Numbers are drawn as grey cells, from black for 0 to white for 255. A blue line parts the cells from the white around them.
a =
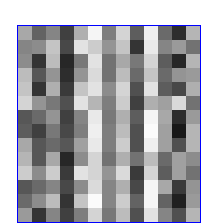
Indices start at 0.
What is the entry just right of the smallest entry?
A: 181
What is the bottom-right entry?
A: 181
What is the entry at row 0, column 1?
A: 99
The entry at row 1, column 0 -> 133
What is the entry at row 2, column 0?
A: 140
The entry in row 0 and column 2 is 133
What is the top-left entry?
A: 168
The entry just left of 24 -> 160
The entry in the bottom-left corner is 154
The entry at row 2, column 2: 188
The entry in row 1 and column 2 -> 196
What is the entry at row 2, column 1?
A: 52
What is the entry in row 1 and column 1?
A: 140
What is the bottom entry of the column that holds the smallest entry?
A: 80
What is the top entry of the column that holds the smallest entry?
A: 45

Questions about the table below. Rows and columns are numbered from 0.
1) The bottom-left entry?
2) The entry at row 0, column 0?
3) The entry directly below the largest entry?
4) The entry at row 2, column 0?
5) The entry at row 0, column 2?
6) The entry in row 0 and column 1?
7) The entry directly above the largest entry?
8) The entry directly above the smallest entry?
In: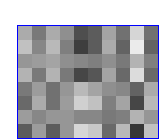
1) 92
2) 171
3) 179
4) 150
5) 171
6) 121
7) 214
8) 179

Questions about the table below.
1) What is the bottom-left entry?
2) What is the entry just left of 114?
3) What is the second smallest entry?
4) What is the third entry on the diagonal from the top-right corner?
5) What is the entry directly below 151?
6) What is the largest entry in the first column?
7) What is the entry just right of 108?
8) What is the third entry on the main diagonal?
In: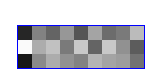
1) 23
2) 157
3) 38
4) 164
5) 122
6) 250
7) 122
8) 172

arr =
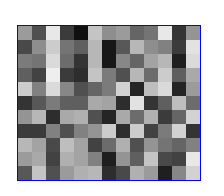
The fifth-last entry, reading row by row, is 176
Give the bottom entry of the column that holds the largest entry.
80
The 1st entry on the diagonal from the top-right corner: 148
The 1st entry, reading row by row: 155
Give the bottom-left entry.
88
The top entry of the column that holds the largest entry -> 232
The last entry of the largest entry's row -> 169
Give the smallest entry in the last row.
31
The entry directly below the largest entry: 218
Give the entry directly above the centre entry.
123
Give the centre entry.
163
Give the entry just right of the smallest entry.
196
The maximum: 238
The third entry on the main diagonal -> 218
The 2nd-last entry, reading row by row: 135
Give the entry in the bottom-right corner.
210
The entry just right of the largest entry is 59
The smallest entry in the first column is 52
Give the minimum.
16
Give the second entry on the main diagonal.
142
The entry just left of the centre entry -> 169
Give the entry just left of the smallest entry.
59
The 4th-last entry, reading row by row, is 155
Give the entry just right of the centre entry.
45
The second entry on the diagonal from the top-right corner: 59
